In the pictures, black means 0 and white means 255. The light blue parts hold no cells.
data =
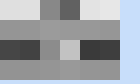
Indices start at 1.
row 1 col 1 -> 223
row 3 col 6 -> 62
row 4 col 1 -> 147
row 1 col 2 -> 224
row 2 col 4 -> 153
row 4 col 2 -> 147
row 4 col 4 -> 153
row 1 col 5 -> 227

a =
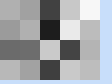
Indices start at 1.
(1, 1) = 176
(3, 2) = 109
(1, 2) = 161
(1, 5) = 247
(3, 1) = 107
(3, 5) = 180
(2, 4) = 234

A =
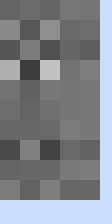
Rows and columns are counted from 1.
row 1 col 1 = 100
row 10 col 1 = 123
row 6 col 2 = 100
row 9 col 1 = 101
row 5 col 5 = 120
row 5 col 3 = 120
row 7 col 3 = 105
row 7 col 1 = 103
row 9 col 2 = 104
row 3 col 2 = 124
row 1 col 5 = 116
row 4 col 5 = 125
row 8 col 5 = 99
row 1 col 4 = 119

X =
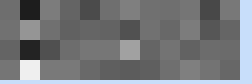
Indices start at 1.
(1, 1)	110
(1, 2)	29
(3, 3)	80
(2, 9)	104
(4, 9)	111
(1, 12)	120
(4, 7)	92
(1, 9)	111
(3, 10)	98
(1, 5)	75
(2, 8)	113
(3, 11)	108
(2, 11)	86
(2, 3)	112
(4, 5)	105

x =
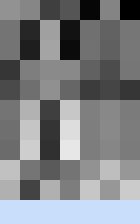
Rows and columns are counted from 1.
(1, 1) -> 146
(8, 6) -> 134
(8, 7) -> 123
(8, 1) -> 107
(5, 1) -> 74
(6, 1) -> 116
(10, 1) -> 176
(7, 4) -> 221
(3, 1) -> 116
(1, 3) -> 63
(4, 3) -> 138
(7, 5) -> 126
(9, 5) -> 146
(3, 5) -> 113
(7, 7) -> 124
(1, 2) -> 134
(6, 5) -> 127
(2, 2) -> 38
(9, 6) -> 190
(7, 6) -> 137
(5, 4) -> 102
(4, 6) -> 76

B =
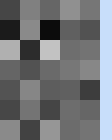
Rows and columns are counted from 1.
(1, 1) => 70
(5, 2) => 134
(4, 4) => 119
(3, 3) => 194
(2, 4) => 96
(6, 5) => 102
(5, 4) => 96
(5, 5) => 61
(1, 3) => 102
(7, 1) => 138

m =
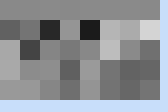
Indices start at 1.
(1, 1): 137
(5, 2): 152
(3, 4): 121
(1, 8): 137
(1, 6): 138
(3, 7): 138
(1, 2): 137
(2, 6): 181
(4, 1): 169
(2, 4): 149
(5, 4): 111
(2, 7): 171

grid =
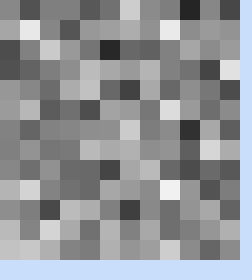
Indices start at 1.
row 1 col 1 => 136
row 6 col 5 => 78
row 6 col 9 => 220
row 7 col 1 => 130
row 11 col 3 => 73
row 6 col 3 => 92
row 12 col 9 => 111
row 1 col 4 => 127
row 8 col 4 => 121
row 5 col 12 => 76
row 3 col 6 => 40
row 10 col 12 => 125
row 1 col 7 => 205
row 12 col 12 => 176
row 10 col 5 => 105
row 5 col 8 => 169
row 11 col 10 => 148
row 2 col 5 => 152
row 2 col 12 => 147
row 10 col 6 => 167
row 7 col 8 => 125
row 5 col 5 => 193
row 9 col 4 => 106
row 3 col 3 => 202
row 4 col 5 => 187
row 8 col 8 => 142
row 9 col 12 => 88
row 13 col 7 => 149
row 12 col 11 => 150
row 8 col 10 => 95
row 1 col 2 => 82
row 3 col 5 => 117
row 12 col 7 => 129
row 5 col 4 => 172
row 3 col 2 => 129
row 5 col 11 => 119
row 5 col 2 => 135
